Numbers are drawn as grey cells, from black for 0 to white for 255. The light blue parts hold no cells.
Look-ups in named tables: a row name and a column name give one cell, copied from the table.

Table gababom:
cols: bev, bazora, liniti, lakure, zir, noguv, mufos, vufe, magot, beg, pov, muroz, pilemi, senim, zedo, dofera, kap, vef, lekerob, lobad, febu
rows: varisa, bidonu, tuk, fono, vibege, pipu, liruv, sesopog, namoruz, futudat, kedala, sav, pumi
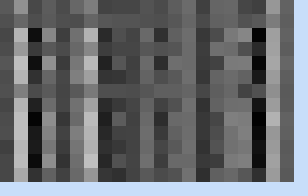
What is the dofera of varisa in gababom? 101
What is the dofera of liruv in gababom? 94
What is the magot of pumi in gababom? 48
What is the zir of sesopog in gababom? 70
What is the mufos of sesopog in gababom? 162
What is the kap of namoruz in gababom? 127
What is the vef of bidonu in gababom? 82
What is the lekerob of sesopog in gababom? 20
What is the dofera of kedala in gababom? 83

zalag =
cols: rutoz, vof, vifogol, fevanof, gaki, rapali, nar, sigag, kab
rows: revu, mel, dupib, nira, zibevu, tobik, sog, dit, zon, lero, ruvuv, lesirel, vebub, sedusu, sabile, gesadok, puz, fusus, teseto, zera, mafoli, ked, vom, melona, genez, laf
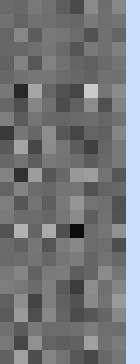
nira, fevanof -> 118
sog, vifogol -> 166
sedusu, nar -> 83
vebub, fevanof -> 86
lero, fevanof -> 140
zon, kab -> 112
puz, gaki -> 79
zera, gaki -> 123
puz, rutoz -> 83
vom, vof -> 154
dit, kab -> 130
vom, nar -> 86
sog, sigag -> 118

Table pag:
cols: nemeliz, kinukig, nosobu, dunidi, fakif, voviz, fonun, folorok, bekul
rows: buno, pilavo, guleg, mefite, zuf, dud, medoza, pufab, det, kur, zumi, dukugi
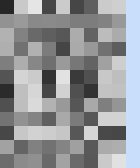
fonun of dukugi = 88
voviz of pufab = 86
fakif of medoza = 210
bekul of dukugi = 225
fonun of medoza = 51
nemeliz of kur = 71
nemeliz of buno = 39
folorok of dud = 200

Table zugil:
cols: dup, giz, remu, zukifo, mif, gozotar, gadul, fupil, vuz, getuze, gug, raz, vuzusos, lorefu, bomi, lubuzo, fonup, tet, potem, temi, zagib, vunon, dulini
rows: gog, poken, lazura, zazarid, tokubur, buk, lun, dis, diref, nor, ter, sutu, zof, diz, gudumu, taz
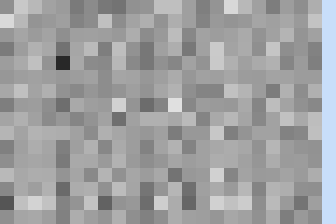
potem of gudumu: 142
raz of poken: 147
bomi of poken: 131
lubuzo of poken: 153
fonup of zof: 133
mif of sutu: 122
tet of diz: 183
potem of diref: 136
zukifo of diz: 177
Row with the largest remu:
gudumu

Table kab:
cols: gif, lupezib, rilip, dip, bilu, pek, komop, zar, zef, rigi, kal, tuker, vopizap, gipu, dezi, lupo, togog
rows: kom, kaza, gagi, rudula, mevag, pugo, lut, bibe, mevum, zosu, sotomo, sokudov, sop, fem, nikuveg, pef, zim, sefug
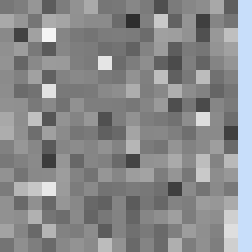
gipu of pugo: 121
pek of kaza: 145
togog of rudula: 161
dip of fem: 232
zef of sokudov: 106
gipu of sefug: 125
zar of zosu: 96
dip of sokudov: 60
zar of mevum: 80
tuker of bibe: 154
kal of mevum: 126

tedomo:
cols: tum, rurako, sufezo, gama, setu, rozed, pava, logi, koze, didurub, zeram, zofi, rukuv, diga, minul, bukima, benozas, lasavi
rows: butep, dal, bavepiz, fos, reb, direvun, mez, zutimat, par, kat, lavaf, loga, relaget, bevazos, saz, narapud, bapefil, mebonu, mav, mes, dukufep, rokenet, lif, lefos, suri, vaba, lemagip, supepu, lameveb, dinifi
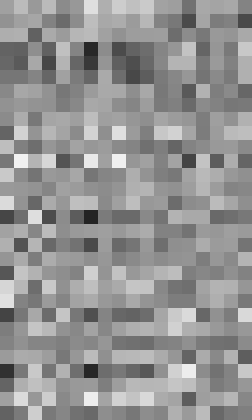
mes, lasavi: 130
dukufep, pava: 191
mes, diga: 127
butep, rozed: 152
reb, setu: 180
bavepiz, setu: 155

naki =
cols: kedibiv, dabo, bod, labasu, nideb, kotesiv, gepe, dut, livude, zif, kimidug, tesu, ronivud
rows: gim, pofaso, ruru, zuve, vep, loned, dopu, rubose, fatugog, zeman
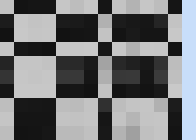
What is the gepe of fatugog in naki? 196
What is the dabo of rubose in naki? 24
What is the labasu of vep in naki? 194
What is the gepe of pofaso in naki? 22
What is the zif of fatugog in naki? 181
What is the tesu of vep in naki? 50

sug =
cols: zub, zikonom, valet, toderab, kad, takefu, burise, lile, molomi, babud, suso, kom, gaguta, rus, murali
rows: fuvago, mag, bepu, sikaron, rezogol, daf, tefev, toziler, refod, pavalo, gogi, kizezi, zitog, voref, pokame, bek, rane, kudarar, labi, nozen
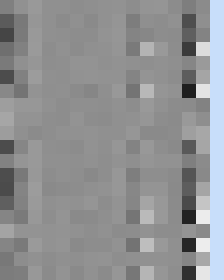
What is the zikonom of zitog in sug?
121
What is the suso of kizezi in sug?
149
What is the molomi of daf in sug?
146
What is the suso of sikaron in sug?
180
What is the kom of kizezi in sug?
146
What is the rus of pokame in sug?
74
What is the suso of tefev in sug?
184
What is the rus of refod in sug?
153
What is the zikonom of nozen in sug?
126
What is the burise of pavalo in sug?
146
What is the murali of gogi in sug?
166
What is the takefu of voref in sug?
141
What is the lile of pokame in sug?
141
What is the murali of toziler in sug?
130
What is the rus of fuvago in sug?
126
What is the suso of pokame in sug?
165

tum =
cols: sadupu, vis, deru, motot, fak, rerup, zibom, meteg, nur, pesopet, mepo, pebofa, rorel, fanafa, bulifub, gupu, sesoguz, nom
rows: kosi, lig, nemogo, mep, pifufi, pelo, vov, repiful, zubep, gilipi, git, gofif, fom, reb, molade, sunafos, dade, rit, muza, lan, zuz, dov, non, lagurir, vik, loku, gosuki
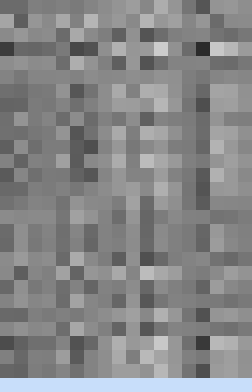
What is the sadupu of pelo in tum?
131
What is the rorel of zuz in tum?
128
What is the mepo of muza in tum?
80
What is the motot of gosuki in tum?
120
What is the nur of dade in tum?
124
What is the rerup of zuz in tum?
130
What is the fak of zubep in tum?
108
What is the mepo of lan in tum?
188
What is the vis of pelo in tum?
120
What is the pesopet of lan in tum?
133
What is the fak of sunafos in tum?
118
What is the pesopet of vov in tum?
129
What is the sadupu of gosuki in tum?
102
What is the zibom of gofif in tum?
137
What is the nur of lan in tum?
169
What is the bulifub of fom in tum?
89
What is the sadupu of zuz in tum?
104
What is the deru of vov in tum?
120

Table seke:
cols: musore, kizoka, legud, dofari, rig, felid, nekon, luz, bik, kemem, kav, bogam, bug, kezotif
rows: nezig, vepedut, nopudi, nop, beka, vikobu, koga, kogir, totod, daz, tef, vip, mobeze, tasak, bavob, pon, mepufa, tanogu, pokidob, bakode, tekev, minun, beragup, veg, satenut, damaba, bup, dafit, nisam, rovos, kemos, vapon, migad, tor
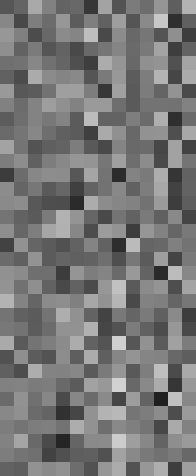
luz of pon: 73
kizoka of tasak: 101
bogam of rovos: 140
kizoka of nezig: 100
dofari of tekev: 98
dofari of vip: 125
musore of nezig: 86
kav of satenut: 146
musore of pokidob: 107
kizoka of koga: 88
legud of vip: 96
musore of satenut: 170

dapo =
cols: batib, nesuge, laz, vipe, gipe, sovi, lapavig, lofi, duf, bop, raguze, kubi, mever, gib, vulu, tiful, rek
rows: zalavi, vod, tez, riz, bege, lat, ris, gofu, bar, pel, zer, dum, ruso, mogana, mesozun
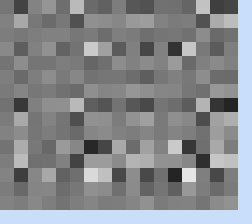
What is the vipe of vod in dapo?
107
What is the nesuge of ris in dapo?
133
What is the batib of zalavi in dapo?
118
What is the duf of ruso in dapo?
72
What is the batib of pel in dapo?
130
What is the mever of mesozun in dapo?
129
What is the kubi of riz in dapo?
129
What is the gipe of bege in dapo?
126
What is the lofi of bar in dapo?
143
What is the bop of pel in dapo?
125

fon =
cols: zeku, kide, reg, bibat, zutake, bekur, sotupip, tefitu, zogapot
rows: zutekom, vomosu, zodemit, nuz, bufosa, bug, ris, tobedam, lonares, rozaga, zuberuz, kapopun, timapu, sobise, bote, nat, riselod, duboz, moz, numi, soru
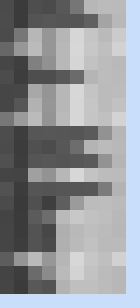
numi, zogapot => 183
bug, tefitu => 188
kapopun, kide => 61
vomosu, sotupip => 96
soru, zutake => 178
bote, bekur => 155
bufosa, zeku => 70
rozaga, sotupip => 90
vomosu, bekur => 85
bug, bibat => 78
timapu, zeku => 69
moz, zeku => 93
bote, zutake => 94
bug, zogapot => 186
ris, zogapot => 188
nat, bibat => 109
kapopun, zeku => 80

